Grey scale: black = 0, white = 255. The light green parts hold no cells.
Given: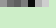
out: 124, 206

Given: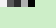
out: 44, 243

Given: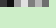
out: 224, 224

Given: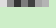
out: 125, 222

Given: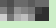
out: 132, 205

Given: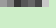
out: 87, 200

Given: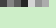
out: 37, 212

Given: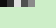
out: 223, 223
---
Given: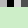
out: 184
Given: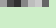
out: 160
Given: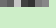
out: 110
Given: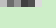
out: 191
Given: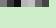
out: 124
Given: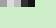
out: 161
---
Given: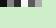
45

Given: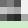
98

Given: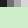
30

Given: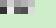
235

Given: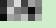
147

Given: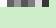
87

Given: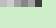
163
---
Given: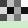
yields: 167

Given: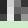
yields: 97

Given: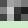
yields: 55

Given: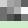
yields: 177

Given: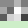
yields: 253

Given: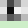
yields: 244
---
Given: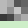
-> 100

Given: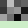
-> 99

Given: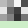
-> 77

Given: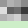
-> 138

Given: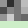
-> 188

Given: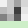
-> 214
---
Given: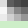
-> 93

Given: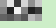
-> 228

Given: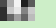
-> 175

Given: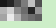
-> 37

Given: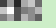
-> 155

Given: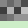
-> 104

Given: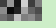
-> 151

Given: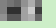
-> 116

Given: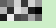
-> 123
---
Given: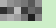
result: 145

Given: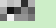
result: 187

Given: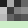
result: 171

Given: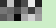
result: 196

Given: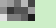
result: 155

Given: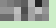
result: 123

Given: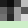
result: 13

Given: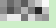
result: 106

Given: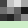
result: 195
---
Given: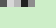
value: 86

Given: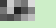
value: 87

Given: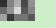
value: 160

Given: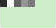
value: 43

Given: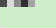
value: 74

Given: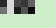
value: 114

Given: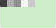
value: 63
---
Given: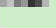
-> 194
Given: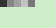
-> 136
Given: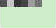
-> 197
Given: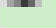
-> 162
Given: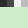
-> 72
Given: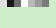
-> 26
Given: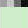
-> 196
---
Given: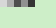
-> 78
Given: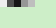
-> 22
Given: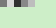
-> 49
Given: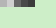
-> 103
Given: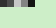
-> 199
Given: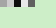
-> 14
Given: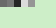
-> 38
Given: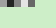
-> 133
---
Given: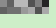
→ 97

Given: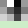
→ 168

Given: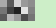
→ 117

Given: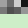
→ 120

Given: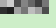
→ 47

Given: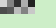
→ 76
